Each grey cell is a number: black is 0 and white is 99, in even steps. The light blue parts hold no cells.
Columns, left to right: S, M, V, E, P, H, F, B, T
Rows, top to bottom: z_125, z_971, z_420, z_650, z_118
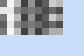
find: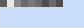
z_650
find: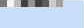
z_420
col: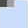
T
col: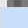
S

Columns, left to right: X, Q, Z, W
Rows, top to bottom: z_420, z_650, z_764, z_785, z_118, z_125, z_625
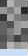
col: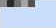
W
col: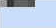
X
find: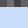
z_125
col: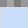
Z
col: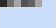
W
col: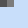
Q

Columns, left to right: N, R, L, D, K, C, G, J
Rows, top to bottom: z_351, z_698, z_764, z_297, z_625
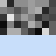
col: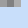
K
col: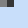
N
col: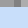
K

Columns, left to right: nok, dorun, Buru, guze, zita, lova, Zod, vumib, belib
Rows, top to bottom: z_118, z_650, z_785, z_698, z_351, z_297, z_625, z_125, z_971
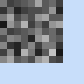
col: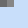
lova
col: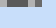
guze
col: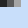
belib
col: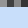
dorun
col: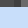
zita

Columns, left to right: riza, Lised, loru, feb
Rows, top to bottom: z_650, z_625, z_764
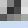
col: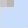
riza
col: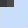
loru
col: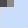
loru
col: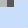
riza
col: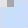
feb

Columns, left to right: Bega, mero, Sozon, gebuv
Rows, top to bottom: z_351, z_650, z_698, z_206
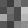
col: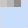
gebuv
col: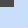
Sozon
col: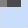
Sozon
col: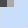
Bega
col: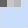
gebuv
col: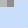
gebuv

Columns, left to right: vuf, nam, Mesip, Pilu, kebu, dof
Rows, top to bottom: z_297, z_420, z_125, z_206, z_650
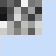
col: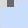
Mesip
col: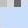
Mesip

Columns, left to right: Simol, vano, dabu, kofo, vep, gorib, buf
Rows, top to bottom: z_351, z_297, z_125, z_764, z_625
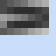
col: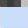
buf
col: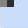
dabu

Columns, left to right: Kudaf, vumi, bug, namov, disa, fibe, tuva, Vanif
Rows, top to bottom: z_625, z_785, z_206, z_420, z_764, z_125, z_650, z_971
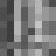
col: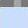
tuva
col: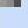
Vanif

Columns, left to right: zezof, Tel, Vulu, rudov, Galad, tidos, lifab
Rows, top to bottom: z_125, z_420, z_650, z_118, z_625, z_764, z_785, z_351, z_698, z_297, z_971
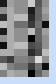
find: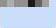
z_420
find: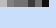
z_297

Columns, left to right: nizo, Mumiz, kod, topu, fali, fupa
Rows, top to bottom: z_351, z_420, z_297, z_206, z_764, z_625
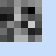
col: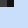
nizo
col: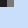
topu
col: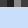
Mumiz
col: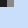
Mumiz
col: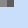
fupa
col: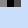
fali
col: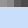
fupa

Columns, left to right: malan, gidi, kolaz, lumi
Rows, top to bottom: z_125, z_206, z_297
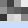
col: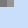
malan
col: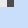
lumi
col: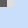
kolaz

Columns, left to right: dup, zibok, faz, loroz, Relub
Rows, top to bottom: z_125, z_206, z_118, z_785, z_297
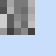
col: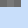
loroz
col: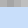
Relub
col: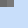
loroz

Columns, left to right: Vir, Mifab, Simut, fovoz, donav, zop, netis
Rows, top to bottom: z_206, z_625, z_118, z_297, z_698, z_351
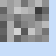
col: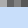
Vir
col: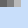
netis

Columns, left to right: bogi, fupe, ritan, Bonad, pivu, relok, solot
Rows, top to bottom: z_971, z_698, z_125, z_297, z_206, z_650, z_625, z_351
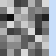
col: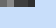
relok
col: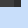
relok
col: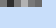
bogi

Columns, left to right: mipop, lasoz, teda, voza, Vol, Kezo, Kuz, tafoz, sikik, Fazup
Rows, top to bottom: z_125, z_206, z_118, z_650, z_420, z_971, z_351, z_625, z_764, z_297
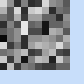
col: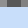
lasoz
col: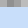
tafoz
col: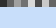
sikik
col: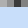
Fazup

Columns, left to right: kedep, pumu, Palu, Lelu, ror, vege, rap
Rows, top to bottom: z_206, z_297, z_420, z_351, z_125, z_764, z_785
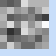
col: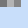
kedep
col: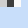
rap
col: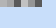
vege
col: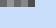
Palu

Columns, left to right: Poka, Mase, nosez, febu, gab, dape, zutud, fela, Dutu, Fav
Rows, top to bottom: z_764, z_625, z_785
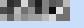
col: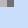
Fav
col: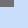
Fav
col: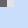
Dutu

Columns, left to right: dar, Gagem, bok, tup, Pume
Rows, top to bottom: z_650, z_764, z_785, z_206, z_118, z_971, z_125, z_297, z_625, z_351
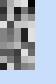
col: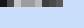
bok
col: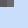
Pume
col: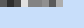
dar
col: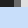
tup
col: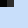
Pume
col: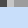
bok
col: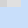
Pume

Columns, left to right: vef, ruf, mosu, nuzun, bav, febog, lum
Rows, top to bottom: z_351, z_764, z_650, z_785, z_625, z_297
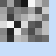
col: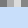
nuzun
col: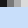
nuzun
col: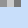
lum

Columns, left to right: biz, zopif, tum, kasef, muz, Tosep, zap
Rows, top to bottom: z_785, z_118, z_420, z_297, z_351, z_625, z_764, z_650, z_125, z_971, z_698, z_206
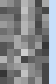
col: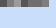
Tosep
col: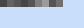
Tosep
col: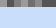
biz
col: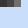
zap
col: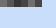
zap
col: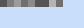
biz

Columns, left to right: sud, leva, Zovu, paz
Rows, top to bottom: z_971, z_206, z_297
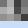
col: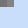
paz
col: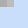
leva
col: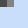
Zovu
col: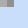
sud

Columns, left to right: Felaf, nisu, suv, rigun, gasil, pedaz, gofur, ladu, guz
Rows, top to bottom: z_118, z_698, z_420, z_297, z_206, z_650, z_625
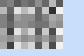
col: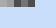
ladu
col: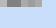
Felaf
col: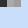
ladu
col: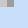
gofur
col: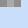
rigun

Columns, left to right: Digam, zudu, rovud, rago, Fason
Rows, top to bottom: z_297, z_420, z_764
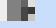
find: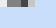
z_764
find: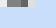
z_297
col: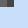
rago
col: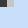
Fason

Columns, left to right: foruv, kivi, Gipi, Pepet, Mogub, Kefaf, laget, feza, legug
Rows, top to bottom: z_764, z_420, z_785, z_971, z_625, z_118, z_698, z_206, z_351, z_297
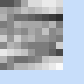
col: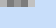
Mogub
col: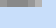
kivi
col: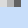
Mogub
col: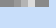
kivi
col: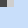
legug
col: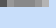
kivi
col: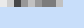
laget

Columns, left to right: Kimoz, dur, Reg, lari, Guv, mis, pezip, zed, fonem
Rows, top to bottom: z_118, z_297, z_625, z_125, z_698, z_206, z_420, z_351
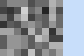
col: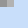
Guv
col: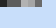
pezip

